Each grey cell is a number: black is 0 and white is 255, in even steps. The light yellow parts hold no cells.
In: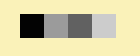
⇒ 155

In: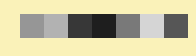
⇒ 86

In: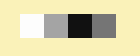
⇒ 164

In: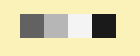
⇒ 182

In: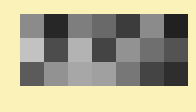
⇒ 46

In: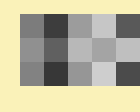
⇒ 75
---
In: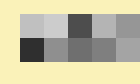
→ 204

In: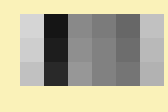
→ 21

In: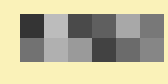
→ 188

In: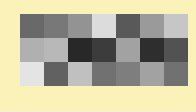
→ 120

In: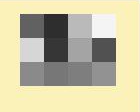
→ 46

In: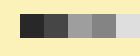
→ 70

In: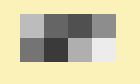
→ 101
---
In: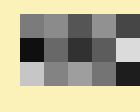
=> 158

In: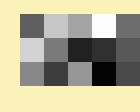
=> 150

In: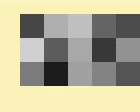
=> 160

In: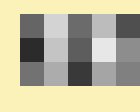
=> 57

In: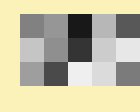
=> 239

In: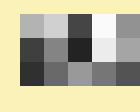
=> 153
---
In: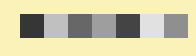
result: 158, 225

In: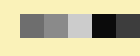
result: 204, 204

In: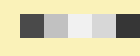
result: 241, 241

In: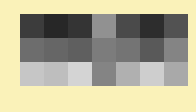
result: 124, 212

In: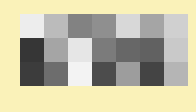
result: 123, 243

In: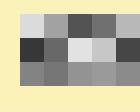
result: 226, 226
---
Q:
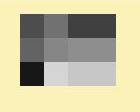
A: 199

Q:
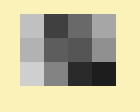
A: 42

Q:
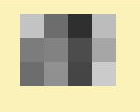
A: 69

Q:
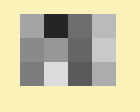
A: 90

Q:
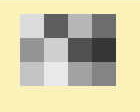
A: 162

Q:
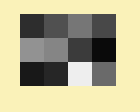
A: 238

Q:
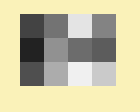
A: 240

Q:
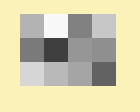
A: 165

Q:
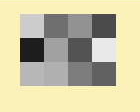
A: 125

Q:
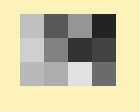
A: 225
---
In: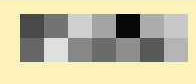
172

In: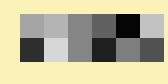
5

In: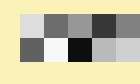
55

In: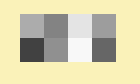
228

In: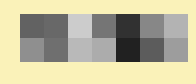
135

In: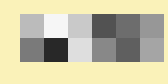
109

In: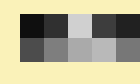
61

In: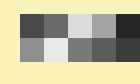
164

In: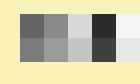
43

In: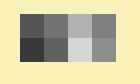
178
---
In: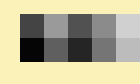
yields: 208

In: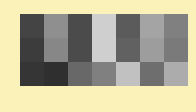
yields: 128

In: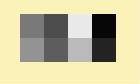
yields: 7

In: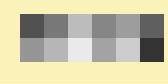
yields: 95

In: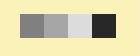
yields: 40

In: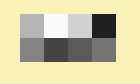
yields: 31

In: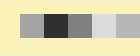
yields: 183

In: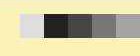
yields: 164

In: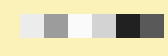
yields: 89
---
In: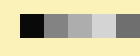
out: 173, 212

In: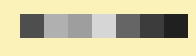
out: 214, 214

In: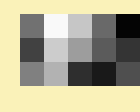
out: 157, 249

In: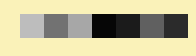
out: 6, 189

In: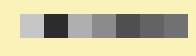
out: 139, 198

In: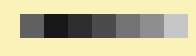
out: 75, 198

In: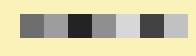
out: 143, 215

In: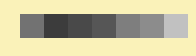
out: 86, 193

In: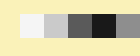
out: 90, 245

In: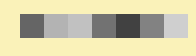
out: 114, 207
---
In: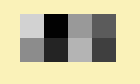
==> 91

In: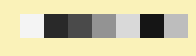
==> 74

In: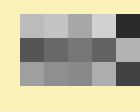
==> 159

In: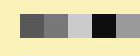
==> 88

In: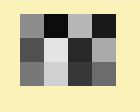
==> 170

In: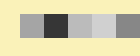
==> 165

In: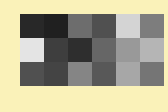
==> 68

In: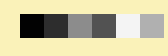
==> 45

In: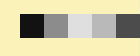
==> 18

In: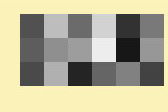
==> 176
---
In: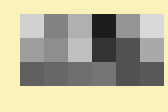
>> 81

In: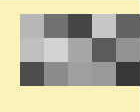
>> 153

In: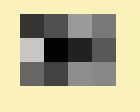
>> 141

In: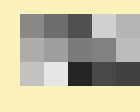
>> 72

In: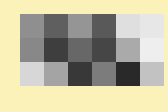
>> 41

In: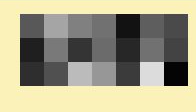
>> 220

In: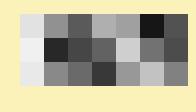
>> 194

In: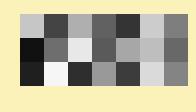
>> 218
